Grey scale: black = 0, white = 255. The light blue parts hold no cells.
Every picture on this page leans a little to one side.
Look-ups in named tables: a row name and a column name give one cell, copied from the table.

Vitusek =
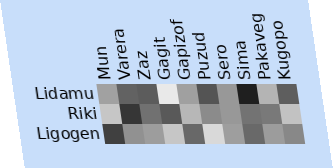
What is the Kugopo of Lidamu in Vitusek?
94
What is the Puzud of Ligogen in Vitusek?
217
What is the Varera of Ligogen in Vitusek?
145
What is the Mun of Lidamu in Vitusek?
161
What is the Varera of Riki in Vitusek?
54
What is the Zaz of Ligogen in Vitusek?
157
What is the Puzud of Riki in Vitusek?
139
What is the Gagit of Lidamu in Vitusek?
233
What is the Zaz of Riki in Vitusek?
113
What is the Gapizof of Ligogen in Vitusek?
104

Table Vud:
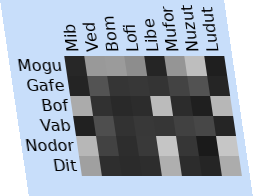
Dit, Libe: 175
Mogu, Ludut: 31
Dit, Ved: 46
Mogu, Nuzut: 190
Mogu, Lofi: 141
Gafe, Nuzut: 82
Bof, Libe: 187
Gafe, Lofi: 55
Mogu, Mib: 39
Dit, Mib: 160
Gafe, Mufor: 67
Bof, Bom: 41
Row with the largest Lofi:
Mogu

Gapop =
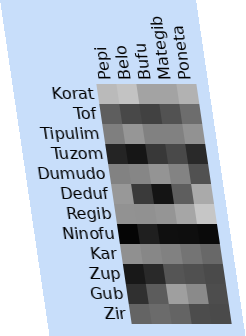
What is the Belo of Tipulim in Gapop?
150
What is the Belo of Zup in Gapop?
41
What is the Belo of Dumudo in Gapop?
134
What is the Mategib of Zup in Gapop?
80
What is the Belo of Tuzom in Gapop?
22
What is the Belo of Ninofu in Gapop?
31

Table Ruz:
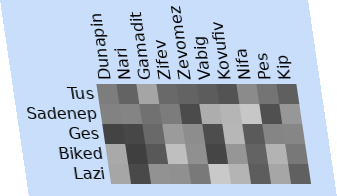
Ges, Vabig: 77
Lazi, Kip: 96
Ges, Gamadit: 105
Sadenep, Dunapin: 130
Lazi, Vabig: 201
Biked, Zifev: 191
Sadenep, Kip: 151
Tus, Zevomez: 99
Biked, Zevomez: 144
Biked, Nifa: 99
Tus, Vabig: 92
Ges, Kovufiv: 183
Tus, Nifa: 139
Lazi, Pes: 166
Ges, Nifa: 90
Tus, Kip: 95
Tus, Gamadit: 165
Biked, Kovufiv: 150
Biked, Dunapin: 169
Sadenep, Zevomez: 75

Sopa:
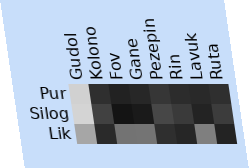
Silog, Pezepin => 71
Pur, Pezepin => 54
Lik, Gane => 116
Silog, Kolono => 65
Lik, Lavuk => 127
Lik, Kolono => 42
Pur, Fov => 34
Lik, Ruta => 35
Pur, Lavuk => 41
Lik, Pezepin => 47
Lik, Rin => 38
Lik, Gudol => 166
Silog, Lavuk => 35
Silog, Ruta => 60
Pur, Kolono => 47

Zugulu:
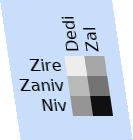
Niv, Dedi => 149
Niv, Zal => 16
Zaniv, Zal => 115
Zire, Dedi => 237
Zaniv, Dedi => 185
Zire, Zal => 167

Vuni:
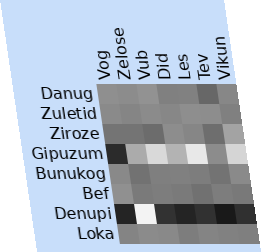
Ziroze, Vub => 108
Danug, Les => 129
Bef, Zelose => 122
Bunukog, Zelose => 114
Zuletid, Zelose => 133
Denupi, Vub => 50
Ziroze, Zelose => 116
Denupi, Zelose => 243
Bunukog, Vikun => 138
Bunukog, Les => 125
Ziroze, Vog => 116
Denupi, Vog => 36
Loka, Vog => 132
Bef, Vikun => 121
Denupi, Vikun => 48
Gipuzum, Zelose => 171
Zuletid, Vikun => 128
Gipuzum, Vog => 43
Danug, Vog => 143

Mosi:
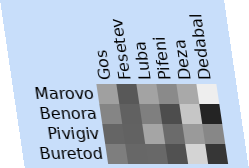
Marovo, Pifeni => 138
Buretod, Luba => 104
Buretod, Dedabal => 54
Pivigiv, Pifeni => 107
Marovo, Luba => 163
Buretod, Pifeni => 81
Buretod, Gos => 126
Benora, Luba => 127
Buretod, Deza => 212
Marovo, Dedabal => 238
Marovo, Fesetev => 88
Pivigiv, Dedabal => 135
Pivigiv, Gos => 101
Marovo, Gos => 160
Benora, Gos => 133
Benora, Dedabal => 36
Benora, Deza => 198
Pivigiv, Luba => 165
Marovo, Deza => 169

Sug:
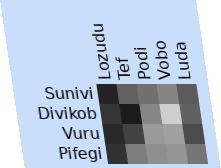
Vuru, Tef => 67
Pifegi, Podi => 142
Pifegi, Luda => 117
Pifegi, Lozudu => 50
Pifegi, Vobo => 149
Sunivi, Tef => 98
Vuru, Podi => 154
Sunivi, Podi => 112
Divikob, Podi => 134
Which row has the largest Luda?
Pifegi

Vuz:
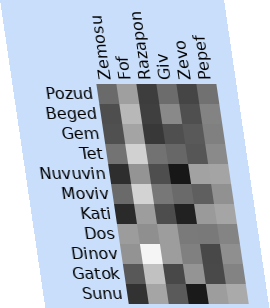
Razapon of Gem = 56
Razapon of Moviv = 119
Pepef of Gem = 128
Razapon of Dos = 157
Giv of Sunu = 26
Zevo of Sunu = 157
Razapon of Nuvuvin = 78
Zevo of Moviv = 95
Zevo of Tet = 86

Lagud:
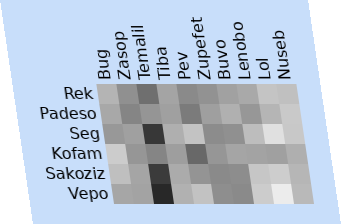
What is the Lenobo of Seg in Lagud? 189
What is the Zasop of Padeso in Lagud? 133
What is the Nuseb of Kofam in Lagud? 175
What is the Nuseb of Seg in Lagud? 200
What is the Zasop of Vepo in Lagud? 163
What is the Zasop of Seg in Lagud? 160
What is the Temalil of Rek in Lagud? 111
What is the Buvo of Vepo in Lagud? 138
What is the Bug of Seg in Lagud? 152
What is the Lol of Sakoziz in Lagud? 205
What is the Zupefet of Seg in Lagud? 140
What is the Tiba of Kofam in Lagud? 158
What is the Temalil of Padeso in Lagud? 149
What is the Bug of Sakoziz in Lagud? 191
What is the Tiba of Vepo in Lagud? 177
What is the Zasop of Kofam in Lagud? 150

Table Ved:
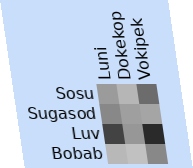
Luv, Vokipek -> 42
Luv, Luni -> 67
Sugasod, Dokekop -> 159
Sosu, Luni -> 155
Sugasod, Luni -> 136
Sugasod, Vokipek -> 165
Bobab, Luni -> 184
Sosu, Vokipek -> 108
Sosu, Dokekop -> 182
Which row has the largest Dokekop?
Bobab

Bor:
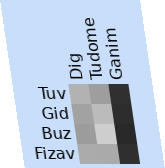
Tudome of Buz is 206
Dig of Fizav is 171
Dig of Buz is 156
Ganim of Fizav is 47
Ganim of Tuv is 48
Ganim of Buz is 41

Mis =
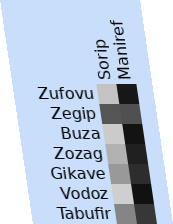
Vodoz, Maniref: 17
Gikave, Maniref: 45
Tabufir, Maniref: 55
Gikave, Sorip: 153
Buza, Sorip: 203
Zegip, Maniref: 80
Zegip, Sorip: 86
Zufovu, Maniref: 23
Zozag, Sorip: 177
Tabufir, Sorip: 133
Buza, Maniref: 19
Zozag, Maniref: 32
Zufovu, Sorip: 195
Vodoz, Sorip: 207
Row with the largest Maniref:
Zegip

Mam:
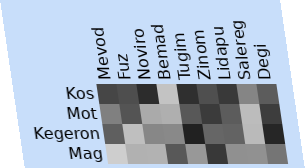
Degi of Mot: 61
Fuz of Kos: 78
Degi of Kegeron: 38
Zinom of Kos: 79
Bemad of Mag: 88
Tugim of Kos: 47
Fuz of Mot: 84
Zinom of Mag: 56

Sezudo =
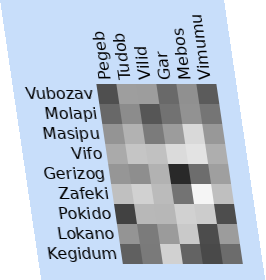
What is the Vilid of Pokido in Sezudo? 183
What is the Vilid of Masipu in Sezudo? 123
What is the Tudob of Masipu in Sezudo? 178
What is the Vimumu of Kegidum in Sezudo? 108
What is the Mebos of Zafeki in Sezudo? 245
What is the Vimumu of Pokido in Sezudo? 77

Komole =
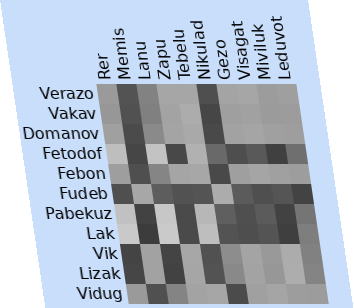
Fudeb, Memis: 167
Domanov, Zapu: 164
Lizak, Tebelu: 83
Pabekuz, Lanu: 199
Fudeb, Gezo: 91
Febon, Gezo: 159
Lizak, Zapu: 166
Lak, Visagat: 84
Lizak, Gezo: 163
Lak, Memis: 60
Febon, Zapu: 165
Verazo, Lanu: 130
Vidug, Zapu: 163
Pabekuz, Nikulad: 95
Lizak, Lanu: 66
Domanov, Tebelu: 169
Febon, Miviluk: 160
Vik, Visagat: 153
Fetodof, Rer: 190

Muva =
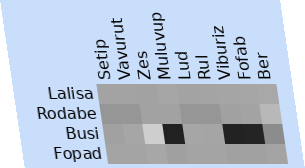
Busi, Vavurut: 166
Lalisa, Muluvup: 166
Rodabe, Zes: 162
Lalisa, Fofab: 166
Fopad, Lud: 164
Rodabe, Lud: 150
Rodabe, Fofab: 163
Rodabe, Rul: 150
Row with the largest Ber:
Rodabe

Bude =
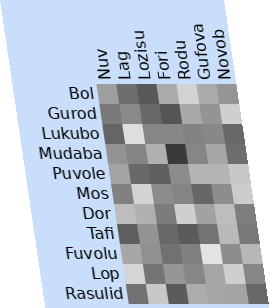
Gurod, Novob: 207
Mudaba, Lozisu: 175
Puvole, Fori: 140
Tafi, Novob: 120
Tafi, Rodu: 115
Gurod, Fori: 85

